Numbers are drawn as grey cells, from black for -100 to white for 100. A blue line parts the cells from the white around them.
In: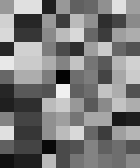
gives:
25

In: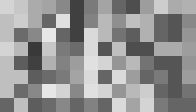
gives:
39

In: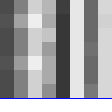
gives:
69

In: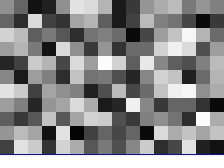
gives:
0

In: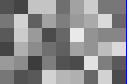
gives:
-7

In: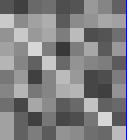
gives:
-24

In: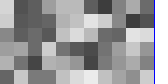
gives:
-16
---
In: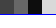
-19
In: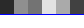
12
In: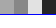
6
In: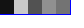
58
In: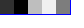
-100
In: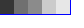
-12
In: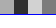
-62
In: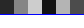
4
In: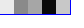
8
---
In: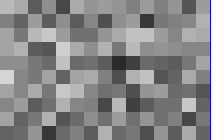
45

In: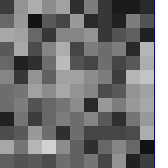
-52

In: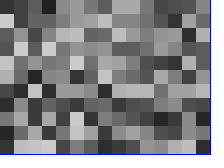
-59

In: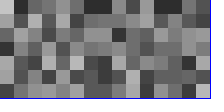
54

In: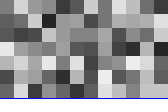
-2

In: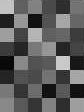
52

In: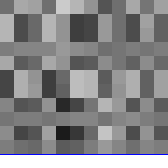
-13
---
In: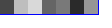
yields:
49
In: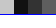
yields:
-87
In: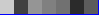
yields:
-50
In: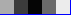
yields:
-54
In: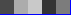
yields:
35
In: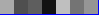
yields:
-38
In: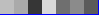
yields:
33
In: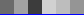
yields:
27
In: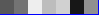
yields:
-10
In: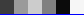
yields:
21
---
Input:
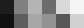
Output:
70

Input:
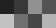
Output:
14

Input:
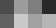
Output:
-1

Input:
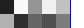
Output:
89

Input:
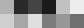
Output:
51

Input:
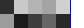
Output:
29
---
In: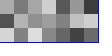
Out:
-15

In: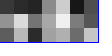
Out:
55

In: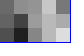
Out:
73

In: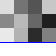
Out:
1

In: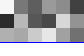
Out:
-11

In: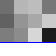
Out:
-78

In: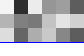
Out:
-27
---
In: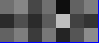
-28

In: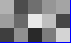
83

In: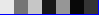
-82

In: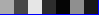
-65

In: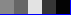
78

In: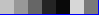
-72

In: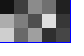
-39
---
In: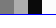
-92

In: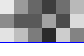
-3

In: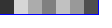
35

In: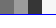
-58

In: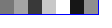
-55

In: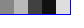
-49

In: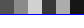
64

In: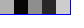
11
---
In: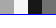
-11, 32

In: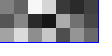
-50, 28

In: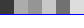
73, -55

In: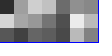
7, -32

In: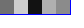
9, -12

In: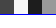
20, -46
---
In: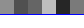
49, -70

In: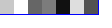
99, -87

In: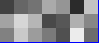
85, -66

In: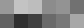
53, -62

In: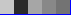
57, -67

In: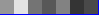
78, -59

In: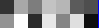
99, -89

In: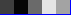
79, -96

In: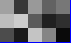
60, -92

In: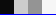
93, -92
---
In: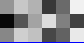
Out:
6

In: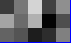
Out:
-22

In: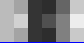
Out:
47

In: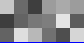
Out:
-22

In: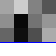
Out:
-21

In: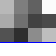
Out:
-36
